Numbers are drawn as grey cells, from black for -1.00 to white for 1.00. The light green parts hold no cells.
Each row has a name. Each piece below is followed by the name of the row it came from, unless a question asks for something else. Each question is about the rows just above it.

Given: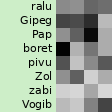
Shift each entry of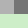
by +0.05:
[ 0.45 -0.03]
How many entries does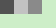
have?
3
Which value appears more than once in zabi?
[0.68]
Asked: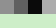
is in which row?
Pap
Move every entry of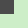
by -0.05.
[-0.46]
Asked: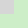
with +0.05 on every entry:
[0.73]

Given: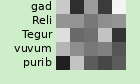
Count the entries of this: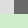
2
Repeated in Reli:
[0.16]
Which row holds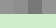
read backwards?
Reli
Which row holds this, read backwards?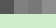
vuvum
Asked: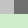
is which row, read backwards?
Tegur
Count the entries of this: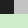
2
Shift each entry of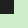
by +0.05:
[-0.70]

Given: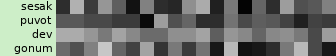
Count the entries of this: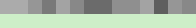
14
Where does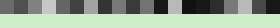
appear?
gonum
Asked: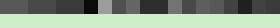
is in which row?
puvot
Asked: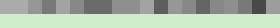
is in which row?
dev

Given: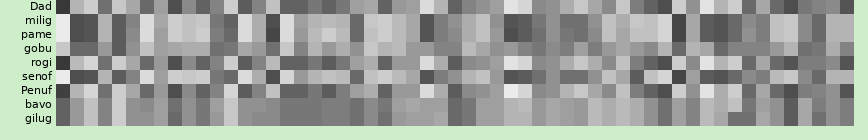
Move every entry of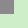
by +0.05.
[0.13]
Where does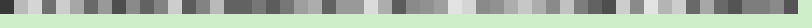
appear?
rogi
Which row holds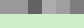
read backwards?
Penuf
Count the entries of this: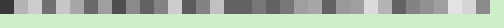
35
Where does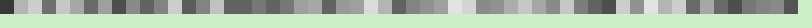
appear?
Dad

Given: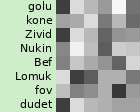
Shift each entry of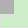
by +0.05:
[0.43]
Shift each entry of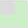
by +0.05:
[0.77]
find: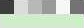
golu
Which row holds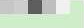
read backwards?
Nukin
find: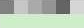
Bef
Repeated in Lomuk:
[0.38]
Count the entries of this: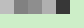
5

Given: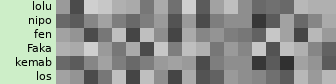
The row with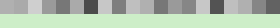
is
Faka
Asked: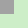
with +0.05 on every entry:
[0.32]
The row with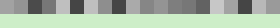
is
fen
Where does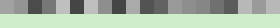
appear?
los
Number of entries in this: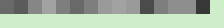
15
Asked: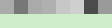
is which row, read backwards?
lolu

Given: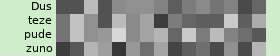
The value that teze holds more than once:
[-0.26]
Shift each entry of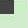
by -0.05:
[-0.52]
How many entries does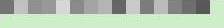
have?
15
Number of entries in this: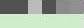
6
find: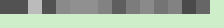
Dus
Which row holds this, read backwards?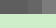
teze
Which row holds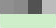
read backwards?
Dus

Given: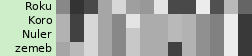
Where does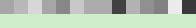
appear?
zemeb
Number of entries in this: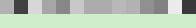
14
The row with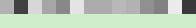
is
Koro

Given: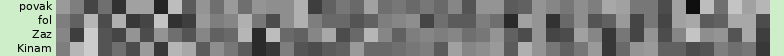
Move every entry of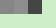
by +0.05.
[ 0.10  0.16 -0.41]
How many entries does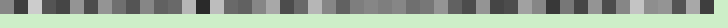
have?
51

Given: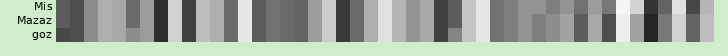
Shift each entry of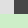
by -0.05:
[ 0.71 -0.49]
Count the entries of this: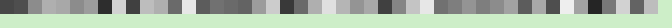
47
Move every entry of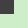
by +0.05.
[-0.45]
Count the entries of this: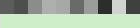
10

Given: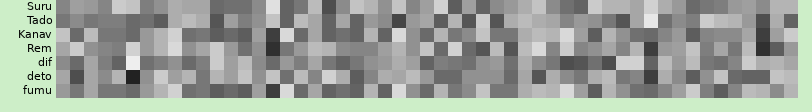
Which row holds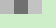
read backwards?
deto
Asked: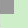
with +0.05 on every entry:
[0.25]
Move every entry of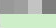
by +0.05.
[0.25 0.30 0.58 0.04]
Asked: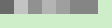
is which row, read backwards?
Rem
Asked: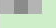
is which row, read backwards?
fumu
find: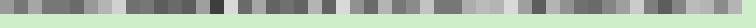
fumu
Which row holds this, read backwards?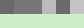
Kanav

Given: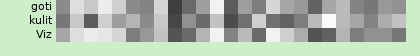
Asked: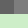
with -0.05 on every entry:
[-0.28 -0.07]
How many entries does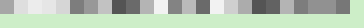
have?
25
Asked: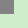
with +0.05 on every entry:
[0.08]

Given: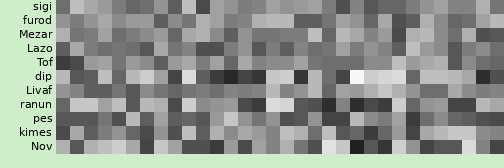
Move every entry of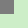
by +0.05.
[0.02]
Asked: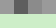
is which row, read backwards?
Tof
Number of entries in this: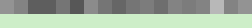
18

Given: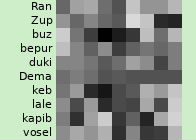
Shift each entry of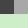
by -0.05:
[-0.52  0.27]
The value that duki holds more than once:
[0.04]

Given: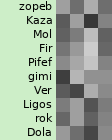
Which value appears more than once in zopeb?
[-0.14]
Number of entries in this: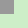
1
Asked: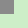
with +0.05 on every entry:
[0.13]
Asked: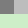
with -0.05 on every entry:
[-0.08  0.43]

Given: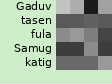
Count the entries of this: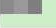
3
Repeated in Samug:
[-0.52]
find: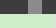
Samug
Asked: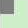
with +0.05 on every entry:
[0.04]
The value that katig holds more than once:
[-0.18]
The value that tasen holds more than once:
[-0.30]
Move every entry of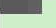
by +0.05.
[-0.25 -0.25 -0.19]

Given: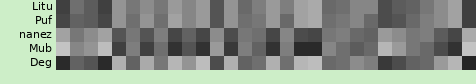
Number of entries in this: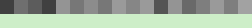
18
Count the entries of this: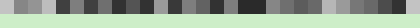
30

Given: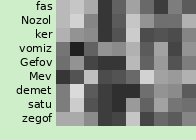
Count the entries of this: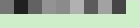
9
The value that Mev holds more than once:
[-0.35]
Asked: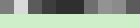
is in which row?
demet
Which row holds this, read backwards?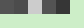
ker

